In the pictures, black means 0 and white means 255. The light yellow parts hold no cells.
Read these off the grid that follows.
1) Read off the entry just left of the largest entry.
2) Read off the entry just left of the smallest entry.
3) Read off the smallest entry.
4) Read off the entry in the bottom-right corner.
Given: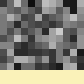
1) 162
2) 107
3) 14
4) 42

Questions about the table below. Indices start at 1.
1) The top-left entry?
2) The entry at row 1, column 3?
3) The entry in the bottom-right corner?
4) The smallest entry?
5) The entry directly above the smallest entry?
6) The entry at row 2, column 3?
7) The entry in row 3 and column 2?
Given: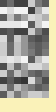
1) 77
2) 65
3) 177
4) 52
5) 150
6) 243
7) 192

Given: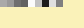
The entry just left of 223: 28
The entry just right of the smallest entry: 223
